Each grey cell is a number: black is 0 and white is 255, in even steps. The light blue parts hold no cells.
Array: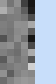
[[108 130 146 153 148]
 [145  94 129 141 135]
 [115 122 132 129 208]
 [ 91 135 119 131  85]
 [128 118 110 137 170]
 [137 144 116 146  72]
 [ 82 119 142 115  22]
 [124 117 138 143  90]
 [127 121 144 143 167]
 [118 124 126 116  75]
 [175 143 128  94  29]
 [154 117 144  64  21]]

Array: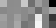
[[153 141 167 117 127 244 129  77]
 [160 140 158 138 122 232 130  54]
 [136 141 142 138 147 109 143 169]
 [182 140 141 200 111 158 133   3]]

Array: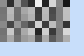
[[120 168 114 154 167  80 170  91 126 173]
 [115 200 103 169 200  37 206  58 124 215]
 [137  70 150 102  69 208  60 189 131  51]
 [119 179 109 153 178  63 184  79 125 191]
 [116 185 110 167 185  59 187  74 125 192]
 [142  45 158  84  43 239  34 214 132  22]]

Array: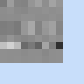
[[143 142 143 141 142 143 139 142 143]
 [143 142 142 139 142 142 136 142 143]
 [192 209 187 107 121  99 164 126  47]
 [136 148 138 134 138 145 138 146 142]
 [126 128 122 151 168 132 150 161 132]
 [125 128 122 151 168 132 153 161 133]
 [140 141 140 144 144 141 141 144 141]
 [141 144 138 136 142 142 145 142 144]
 [123 157 133 131 149 161 142 163 149]]

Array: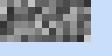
[[131 156 143  77 118 101  91  85 119  65 100  46 200]
 [ 67  89 158 151 150 125 179  67 150  94 144  99 120]
 [ 52  98 133 137 120 189  69 174 132 102 149  79 138]
 [126  57  90  98  77 154  95 100  86 163 163  95  83]
 [192  49 122 119  77  60 159 131  70  73 173 121 151]
 [164 113 166 103 193 101  99 129  93  75  96  86  52]]

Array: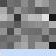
[[117  98 154 167 124 162 162  21]
 [105 116 113 154 123 126  89 131]
 [147  74 154 115 111 108 142  98]
 [119 115  91 130 137 145 138 176]
 [188 161  51 161 189 185 225  24]
 [170  99 149 124 110  86  97 123]
 [ 76 113 106 140 110 169 153 122]]

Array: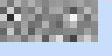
[[129 151 158 120 162 187  92 175 220 117  68 171 206 159]
 [103 199 105 167  94 153 135 124 126 136 138 127 160 135]
 [137 149 122 160 112 121 176 123 102 158 186 126 127 136]
 [206  44 237 147 159 109 134 128 120 180 244 161 110 165]
 [ 97 204  98 140 124 174 124 164 170 128  83 134 186 147]
 [166 120 181 147 175 147 133 150 155 144 154 165 142 151]]

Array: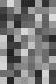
[[193  37 160 148 171  62 196  69]
 [111 113  69 180 121  40 212  61]
 [213  80 128 136 107 143 158 122]
 [206  45  50 148 118 160 109 184]
 [136  34 134 209  97 131 109  66]
 [190  63  59 125 194 129 147  91]
 [205  45 169 110 157 129  78  39]
 [ 90 114 147 215 184  91 110 123]
 [ 69 158  41 102 106 162  97 153]
 [ 49  88  60  85  92 203 101 218]
 [ 67 104 159  66 162 132 134 166]
 [132 216 154  43  38 163  48 113]]

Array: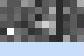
[[106  81 125  79 106  83  89  48  43 163  78 124]
 [ 51 254 112 100  51  61  97 156  43  67  93 100]
 [ 83  87  68  51  83 156 208 174  43  75  89  59]
 [106  85 108  73 106  40 106 123  43  59  91  60]
 [ 88  83 100  76  88 109  85 171  43 131  80  99]
 [134  87  86 153 134  47  90 101  43  67  81 173]]
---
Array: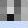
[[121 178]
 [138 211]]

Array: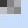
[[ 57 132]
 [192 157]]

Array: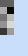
[[ 95  97]
 [172  10]]

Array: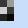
[[ 55 155]
 [208  59]]

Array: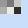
[[151 119]
 [174 233]]

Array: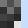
[[117  79]
 [ 48 112]]
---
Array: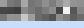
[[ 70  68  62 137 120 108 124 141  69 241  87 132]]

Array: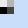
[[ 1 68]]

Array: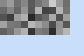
[[105 133 102 148  88 179  67  72 179 115]
 [162 121 116  83 183 163 140  76 146  87]]

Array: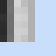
[[ 40 116 204 200 176]
 [ 45 113 205 200 176]
 [ 47 115 205 195 176]]

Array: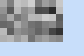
[[147  90 184 144 161  75  79  44 188]
 [104 110 173 142 114 106 129 137  99]
 [175 182 156 175 114 146 159 142 134]]

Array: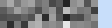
[[ 92 118 159 135 115  80 124 147  78 188 150 119 125  63]
 [112  46 121  58 167 177 134 143 130 230 135 140 133 113]]

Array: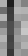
[[110  59 181 178]
 [118  77 126 185]
 [180  66 157 163]
 [168  55 159 145]]

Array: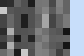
[[200  87  81  83  81 114 132  91 124 100]
 [ 69 104  81  30  81 101 165  69  98 121]
 [ 69 104  25  86  36 113 127  96  98 100]
 [107 133  26 200  81 130 127 104  63 100]]
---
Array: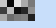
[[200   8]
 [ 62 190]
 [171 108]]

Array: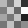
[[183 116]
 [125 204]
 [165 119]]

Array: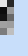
[[229  39]
 [ 12 152]
 [ 19 104]]

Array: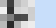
[[182  63]
 [240  48]
 [158 126]]

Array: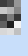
[[ 60  79]
 [200 181]
 [ 67 123]]

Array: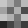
[[199 173]
 [162 104]
 [197 176]]
